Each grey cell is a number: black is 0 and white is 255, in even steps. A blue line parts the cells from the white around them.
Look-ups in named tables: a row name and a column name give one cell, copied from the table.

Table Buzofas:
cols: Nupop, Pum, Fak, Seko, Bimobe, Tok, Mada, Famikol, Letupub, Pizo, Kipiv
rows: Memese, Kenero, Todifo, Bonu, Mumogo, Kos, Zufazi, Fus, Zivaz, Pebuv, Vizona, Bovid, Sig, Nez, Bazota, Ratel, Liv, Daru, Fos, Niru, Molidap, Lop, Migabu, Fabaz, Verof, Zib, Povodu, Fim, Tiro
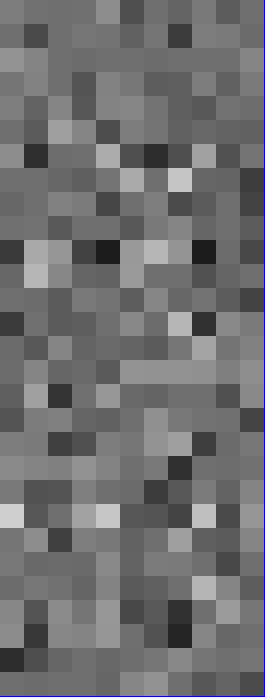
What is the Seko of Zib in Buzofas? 117
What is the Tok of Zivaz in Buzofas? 111
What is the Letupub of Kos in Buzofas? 104
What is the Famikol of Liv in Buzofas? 111
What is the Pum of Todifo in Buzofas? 132
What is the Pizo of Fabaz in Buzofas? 72
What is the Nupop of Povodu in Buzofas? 140
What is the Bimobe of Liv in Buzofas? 151
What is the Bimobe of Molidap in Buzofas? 111
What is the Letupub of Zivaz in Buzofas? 91
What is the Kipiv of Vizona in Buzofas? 72
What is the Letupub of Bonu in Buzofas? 125
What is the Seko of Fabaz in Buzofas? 106

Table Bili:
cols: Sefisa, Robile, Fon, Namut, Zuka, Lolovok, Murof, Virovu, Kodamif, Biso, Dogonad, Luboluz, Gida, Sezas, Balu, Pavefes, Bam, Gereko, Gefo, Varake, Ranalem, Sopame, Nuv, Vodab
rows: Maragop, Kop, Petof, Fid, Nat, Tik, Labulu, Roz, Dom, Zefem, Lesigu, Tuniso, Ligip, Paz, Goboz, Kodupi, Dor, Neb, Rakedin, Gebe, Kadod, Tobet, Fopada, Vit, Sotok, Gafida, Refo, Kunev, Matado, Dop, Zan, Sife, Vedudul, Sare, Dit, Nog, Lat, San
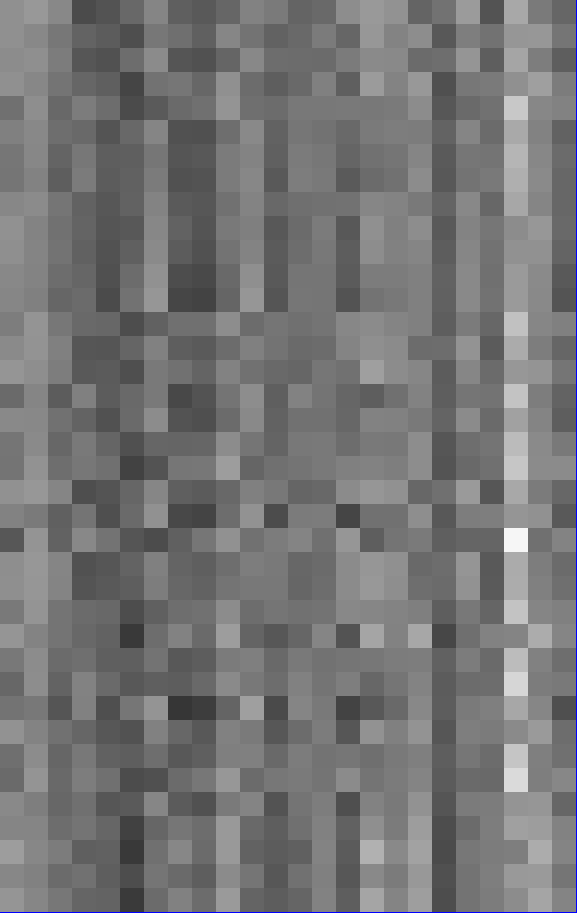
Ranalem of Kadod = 86
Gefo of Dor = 94
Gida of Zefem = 107
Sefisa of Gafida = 121
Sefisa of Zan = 146
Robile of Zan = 131
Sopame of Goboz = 171
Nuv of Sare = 150
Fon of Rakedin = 103
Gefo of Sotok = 107
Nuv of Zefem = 151
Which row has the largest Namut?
Fopada

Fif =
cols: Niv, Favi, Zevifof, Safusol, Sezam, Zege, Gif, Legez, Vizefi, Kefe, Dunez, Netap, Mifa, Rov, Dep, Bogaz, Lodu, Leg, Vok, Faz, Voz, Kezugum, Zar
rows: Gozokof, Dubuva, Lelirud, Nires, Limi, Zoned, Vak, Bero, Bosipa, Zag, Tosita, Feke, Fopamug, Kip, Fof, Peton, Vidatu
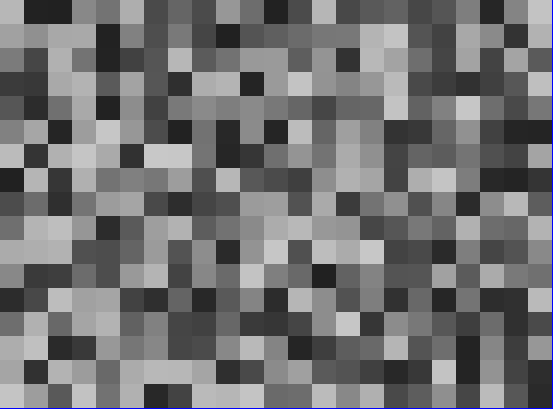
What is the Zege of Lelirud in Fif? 65
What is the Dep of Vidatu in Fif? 136
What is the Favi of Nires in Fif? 56
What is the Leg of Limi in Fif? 98
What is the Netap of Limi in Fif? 120
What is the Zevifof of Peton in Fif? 179
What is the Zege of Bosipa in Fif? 165
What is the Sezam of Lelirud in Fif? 35

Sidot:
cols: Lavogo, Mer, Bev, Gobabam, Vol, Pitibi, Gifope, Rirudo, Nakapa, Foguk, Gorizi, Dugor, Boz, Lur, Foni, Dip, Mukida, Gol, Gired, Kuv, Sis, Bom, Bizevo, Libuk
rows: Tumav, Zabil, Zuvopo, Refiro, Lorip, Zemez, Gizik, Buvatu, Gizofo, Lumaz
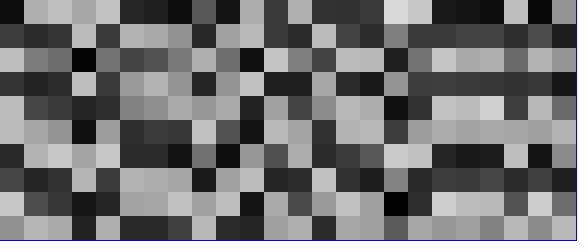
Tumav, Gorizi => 173
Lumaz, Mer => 182
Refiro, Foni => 42
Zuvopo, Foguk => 110
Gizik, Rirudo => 19
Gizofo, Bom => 83

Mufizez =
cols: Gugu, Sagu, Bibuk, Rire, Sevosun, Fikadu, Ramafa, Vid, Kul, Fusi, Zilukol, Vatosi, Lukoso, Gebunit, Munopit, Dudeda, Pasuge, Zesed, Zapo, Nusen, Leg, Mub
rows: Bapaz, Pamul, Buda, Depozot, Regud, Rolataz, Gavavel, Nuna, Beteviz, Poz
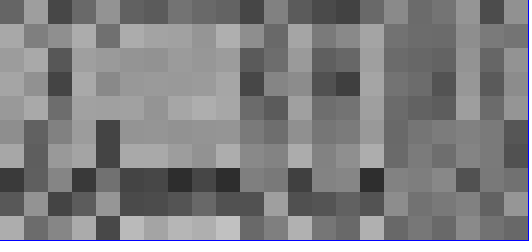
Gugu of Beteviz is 88
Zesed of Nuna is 126
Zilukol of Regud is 107
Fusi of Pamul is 175
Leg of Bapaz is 76
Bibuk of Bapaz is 71
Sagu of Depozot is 145
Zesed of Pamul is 108
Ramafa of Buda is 146
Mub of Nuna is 113
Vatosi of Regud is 91
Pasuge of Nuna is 130
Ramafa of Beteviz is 76
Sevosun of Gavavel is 68
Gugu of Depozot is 165
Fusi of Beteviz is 81
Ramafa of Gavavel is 169
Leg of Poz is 114
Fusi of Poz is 193

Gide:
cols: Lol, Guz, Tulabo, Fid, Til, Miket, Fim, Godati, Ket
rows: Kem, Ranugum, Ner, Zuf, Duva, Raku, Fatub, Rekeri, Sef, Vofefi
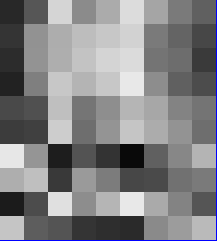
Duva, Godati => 131
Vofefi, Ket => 186
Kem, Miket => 220
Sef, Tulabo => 224
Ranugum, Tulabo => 173
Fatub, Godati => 135
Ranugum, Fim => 122
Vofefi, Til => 46
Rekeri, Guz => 191
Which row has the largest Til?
Ner

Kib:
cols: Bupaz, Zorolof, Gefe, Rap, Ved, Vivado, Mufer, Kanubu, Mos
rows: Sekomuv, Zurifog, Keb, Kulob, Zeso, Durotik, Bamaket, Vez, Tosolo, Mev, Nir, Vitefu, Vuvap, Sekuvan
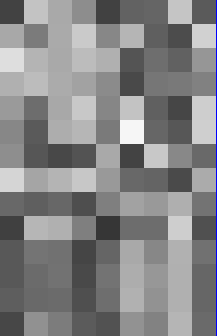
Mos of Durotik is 207
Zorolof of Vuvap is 105
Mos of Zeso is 206
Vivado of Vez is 104
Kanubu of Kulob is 121
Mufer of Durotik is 102
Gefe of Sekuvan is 124
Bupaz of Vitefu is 88
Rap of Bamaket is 83
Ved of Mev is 54
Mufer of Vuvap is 146
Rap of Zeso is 200
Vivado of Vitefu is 173
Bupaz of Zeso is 154
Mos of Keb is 150
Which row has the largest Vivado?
Durotik

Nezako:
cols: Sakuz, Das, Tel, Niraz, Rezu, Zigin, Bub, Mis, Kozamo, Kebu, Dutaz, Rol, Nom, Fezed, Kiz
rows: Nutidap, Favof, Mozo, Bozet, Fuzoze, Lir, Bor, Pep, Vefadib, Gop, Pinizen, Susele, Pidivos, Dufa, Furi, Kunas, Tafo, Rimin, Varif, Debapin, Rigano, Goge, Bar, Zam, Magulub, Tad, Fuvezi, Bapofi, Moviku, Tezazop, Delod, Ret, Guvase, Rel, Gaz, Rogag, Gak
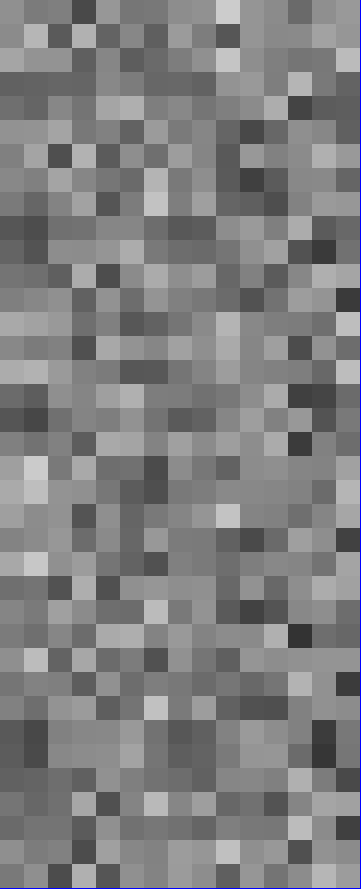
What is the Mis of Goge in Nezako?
133
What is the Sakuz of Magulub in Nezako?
111
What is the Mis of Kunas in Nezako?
117
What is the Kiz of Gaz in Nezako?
64
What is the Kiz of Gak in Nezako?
156
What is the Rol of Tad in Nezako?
84
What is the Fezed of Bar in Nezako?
142
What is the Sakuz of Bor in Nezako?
128
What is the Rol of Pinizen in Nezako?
161
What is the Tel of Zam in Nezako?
144
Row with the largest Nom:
Gaz

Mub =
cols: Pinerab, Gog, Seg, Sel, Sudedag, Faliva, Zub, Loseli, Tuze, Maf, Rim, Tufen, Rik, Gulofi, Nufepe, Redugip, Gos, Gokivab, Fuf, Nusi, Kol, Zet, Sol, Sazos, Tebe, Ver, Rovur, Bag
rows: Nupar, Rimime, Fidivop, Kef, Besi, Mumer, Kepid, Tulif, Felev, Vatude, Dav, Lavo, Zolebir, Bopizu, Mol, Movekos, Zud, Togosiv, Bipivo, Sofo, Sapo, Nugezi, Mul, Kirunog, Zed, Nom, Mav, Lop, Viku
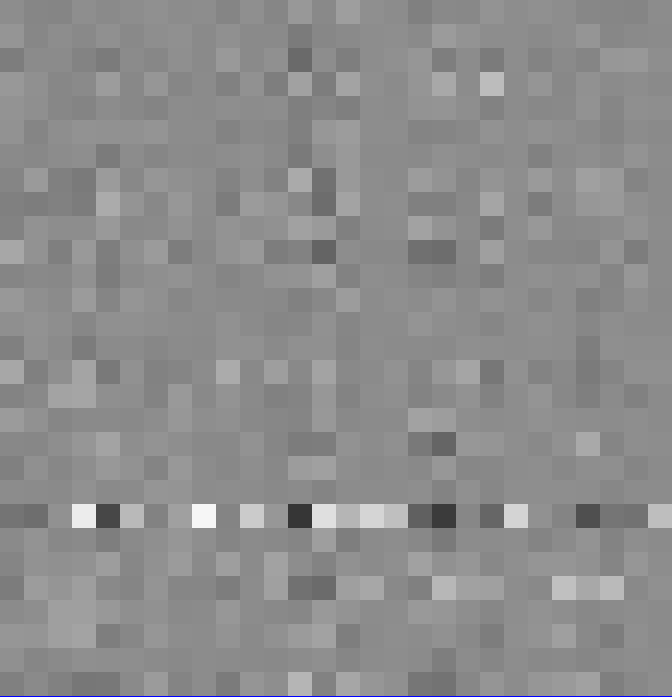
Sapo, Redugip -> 140
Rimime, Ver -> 135
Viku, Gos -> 144
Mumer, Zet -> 141
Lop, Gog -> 134
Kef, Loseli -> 134
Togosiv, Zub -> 141
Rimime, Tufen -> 138
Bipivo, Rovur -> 142
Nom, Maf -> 151
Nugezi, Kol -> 102
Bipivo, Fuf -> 101
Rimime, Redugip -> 141

